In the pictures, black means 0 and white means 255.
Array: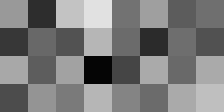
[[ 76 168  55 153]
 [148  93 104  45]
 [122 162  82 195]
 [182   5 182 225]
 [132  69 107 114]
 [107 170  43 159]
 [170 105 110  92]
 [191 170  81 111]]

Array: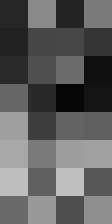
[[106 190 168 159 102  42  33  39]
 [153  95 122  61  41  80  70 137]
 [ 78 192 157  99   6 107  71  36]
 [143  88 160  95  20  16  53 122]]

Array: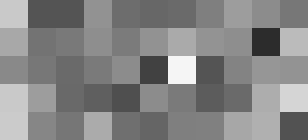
[[203 201 137 168 201]
 [134 157 119 115  84]
 [118 105 106 121  84]
 [171  95 122 142 146]
 [111  79 140 123 109]
 [101 140  65 146 103]
 [127 122 245 170 106]
 [128  92  84 147 127]
 [167 106 131 142 157]
 [176 173 150  44 140]
 [ 82 213 147 187 119]]

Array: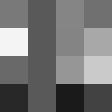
[[ 40 105 244 121]
 [ 89  89  89  89]
 [ 26 150 132 133]
 [ 66 202 168 112]]

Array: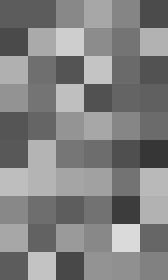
[[ 92 167 136 190  88  85 147 176  74  92]
 [195  98 110 180 180 101 116 111 170  92]
 [ 72 154  93 165 118 148 191  84 206 136]
 [147 136 114 161 109 167  81 196 140 167]
 [144 218  60 115  79 134 100 106 116 133]
 [129 102 178 185  54 107  96  82 178  75]]

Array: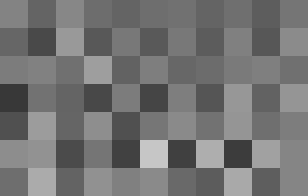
[[110 141  80  56 124 102 131]
 [171 146 156 114 129  73 100]
 [ 99  75 101 100 112 153 135]
 [145 117 142  72 158  88 109]
 [128  65  80 124  98 120 100]
 [138 198 118  69 126  89 110]
 [105  64 138 126 103 120 113]
 [ 92 174 114  85 108  92 100]
 [169  60 149 151 122 128 111]
 [ 94 161 111  98 127  87  93]
 [133 133 125 149 112 139 117]]

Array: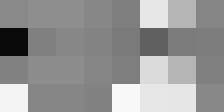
[[243 130  10 137]
 [133 141 128 142]
 [133 141 135 142]
 [130 133 131 135]
 [248 126 122 126]
 [231 219  96 231]
 [230 181 124 182]
 [136 128 125 133]]
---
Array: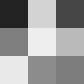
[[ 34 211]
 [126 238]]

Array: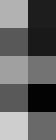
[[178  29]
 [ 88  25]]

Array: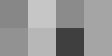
[[135 198]
 [146 183]]

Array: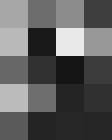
[[167 109]
 [185  25]]

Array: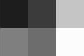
[[ 29  59]
 [127 109]]

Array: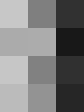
[[199 127]
 [171 172]]

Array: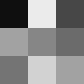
[[ 15 235]
 [162 134]]
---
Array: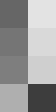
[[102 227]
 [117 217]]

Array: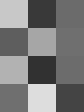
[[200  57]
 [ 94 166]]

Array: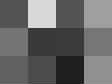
[[ 82 216]
 [117  58]]

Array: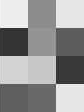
[[237 140]
 [ 52 148]]

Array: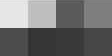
[[229 190]
 [ 77  54]]

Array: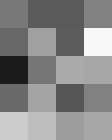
[[120  91]
 [103 160]]
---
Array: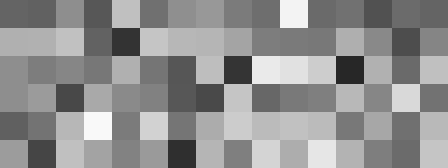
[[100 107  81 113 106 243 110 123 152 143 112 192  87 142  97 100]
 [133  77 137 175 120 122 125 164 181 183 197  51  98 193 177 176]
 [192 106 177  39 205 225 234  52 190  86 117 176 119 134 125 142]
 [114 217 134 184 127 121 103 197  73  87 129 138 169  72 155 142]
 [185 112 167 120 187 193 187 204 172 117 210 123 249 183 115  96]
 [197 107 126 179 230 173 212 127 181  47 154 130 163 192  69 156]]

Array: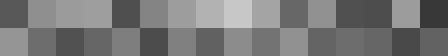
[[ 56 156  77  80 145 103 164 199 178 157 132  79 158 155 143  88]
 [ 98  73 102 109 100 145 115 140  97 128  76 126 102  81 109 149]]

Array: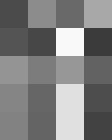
[[168 105 140  75]
 [ 59 249  71  84]
 [ 98 151 124 148]
 [ 77 224 102 133]
 [ 66 224 100 130]]

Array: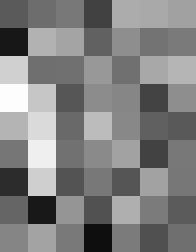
[[161 169 172  65 120 109  90]
 [122 115 142  97 164 178  23]
 [181 168 112 152 112 111 208]
 [142  67 134 140  86 198 253]
 [ 89  96 136 188 105 218 180]
 [120  66 162 138 113 239 118]
 [119 162  85 120  83 207  44]
 [ 91 123 175  81 149  24 101]
 [111  80 123  14 121 163 133]]

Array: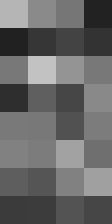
[[ 34 118 138 181]
 [ 51  67  54  33]
 [120 148 194 120]
 [137  70  95  46]
 [124  81 120 121]
 [111 162 124 129]
 [160 129  85  94]
 [ 70  83  60  59]]

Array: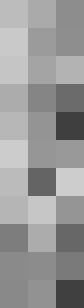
[[141 170 188]
 [142 155 201]
 [179 164 197]
 [107 133 172]
 [ 63 148 183]
 [153 150 204]
 [205 100 187]
 [149 198 181]
 [103 172 125]
 [122 140 138]
 [ 64 146 137]]
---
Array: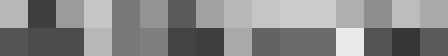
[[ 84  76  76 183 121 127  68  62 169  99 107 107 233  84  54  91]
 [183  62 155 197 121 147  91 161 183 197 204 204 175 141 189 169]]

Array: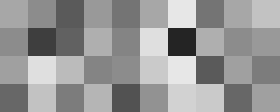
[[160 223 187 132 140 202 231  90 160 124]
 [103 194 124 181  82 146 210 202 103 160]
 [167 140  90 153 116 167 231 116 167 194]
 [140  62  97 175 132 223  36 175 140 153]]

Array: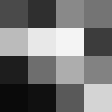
[[187 232 244  60]
 [ 29 110 173 130]
 [ 74  47 137 116]
 [ 10  16  89 212]]

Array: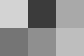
[[117 143 190]
 [211  59 169]]

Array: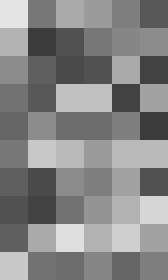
[[120 200 185 155 185 185]
 [ 95 170 222 178 207 162]
 [101 140 108 108 127  59]
 [228 120 170 155 127  88]
 [200 114 108 134 101 127]
 [140  95  74  81 170  66]
 [114  88 192 192  66 162]
 [ 95  74 140 127 162  81]
 [ 81  66 114 148 178 214]
 [178  59  81 120 134 140]]

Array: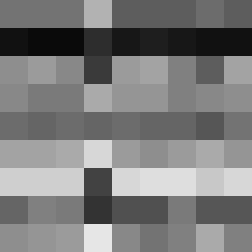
[[207 207 207  66 215 222 222 200 215]
 [163 163 170 215 155 142 155 170 149]
 [142 155 136  58 155 163 128  93 163]
 [142 149 155 230 136 115 128 170 128]
 [101 128 122  51  80  80 122  86  86]
 [136 122 122 170 149 149 128 136 142]
 [115 115 115 178  93  93  93 108  93]
 [108 101 108 101 108 101 101  86 115]
 [ 17  10  10  45  23  30  23  17  17]]
